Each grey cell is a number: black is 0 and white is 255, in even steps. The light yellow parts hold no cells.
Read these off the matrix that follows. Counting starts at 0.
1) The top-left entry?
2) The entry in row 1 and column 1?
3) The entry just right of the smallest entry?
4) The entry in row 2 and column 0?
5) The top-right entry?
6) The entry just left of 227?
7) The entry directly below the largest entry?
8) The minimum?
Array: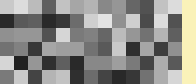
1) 201
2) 89
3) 150
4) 144
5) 220
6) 207
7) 102
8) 33

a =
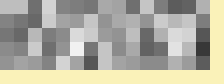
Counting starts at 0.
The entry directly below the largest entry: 163
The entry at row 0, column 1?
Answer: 190
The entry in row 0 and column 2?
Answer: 111
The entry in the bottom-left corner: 147
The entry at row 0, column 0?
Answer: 190
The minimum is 56
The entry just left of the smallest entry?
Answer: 184
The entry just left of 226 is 111
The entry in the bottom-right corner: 92
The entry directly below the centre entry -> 197
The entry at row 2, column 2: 184
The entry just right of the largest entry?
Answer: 118
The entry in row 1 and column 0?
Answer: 131
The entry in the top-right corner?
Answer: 177
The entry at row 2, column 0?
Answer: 118
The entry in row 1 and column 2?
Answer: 104
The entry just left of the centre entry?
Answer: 203
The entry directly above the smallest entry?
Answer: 86

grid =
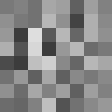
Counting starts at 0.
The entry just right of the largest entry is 89
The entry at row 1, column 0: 144
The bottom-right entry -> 152
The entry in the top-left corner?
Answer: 121
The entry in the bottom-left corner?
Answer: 108
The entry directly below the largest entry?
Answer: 215
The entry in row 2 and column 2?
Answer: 222
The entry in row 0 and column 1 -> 129
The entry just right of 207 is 137
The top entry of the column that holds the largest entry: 114
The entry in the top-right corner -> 129
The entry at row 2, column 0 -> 152
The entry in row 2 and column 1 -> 60
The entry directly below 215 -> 191

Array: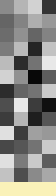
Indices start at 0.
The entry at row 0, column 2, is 210
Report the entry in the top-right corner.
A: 52
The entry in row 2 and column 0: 108
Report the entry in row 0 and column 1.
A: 181
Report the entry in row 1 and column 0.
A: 101
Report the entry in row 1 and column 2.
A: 174
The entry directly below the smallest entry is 115
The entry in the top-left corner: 138
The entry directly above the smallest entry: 115

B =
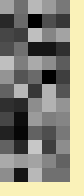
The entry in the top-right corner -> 120
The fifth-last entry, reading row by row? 141
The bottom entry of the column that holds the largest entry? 184
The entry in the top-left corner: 163
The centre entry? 55
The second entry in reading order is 112
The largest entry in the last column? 163
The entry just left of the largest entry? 40
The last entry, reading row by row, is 112
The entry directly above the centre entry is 106
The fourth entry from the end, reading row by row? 21
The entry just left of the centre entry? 184
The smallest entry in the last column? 47
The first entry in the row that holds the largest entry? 98
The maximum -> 199
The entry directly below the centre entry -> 141
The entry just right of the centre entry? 178
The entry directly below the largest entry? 163

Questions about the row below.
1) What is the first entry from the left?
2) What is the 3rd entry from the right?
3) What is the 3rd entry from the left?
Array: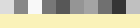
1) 220
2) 112
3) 248

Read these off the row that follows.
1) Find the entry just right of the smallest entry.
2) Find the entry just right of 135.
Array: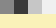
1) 198
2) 58

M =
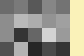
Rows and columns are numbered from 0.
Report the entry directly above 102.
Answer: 173
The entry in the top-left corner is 108
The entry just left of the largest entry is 102
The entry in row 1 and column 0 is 141
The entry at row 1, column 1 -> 185
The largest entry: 211
